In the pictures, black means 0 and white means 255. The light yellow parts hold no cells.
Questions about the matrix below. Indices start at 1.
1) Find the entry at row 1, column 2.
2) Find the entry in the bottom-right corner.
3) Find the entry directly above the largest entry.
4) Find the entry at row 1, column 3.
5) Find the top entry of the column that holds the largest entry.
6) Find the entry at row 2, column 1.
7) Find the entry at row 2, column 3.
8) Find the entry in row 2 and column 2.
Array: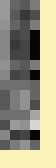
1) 101
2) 101
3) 165
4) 89
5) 123
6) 154
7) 56
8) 89
